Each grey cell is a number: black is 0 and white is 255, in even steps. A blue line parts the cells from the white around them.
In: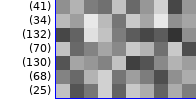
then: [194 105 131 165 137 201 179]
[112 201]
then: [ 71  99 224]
[194 125]

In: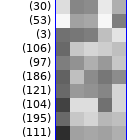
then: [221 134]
[140 233]
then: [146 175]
[153 199]
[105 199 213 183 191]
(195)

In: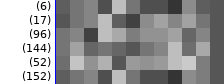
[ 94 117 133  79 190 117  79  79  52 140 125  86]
(152)
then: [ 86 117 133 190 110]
[169  86]
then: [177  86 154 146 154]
[190 202]
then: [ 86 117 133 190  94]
[ 65 140]
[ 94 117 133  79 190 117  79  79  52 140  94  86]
(6)

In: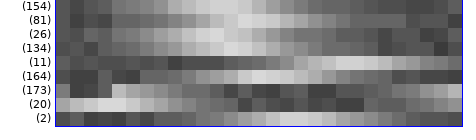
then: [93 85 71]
[85 85]
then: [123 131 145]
[173 187]
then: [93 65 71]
[65 85]

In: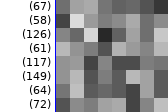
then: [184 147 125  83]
[178 154]
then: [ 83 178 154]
[133 184]

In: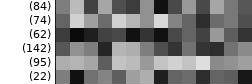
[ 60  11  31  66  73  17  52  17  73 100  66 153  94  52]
(62)
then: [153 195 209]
[195 222]
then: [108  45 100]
[94 24]
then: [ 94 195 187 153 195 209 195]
[222 138]
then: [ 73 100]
[ 66 153]
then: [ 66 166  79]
[ 60 145]
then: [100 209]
[159 108]

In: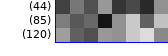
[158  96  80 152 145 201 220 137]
(120)
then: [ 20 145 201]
[ 96 193]

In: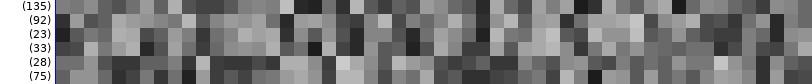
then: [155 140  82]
[61 74]
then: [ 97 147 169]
[ 28 105]
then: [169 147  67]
[182 182]
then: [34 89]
[120 105]
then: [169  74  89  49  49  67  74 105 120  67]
[182 126]
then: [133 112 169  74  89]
[49 49]
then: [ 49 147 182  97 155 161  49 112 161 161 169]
[196  74]

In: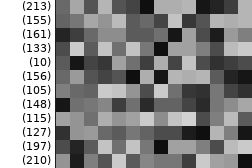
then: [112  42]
[99 99]
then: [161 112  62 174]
[ 68 195]
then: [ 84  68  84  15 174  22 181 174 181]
[91 36]

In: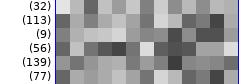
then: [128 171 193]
[163 116]
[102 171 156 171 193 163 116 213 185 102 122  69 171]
(77)
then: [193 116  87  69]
[116 220]

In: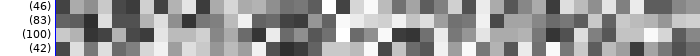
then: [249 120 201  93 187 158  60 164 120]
[ 81 107]
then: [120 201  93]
[187 158]
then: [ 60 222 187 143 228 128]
[235  93]
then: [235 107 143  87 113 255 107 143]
[249  60]

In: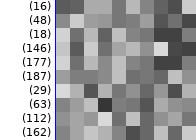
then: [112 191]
[104 145]
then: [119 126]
[157  85]
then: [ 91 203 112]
[165 184]
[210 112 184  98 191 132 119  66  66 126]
(18)
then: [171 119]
[184 132]
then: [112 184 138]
[191 132]
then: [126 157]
[ 85 112]

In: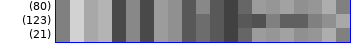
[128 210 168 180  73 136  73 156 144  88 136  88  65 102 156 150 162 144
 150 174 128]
(80)

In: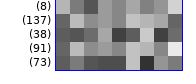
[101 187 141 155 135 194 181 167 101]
(137)
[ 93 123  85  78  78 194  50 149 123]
(73)
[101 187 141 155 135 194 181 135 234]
(91)

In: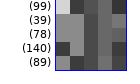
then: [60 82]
[104  53]
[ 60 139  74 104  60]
(140)
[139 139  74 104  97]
(78)
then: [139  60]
[ 74 112]

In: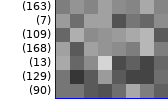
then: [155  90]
[68 68]

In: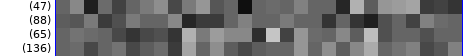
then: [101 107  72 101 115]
[72 93]
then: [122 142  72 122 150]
[ 86 101]

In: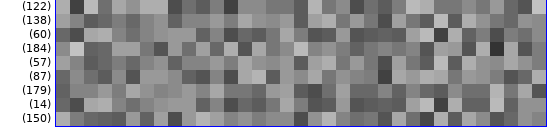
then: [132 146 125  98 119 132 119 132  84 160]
[153  84]
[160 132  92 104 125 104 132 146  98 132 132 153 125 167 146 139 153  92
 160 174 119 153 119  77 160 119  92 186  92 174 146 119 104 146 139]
(138)
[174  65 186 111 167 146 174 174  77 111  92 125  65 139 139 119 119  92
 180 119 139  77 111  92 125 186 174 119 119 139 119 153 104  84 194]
(122)
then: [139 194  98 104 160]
[160 119]
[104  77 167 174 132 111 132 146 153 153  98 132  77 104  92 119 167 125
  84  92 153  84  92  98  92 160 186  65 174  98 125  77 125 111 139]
(60)

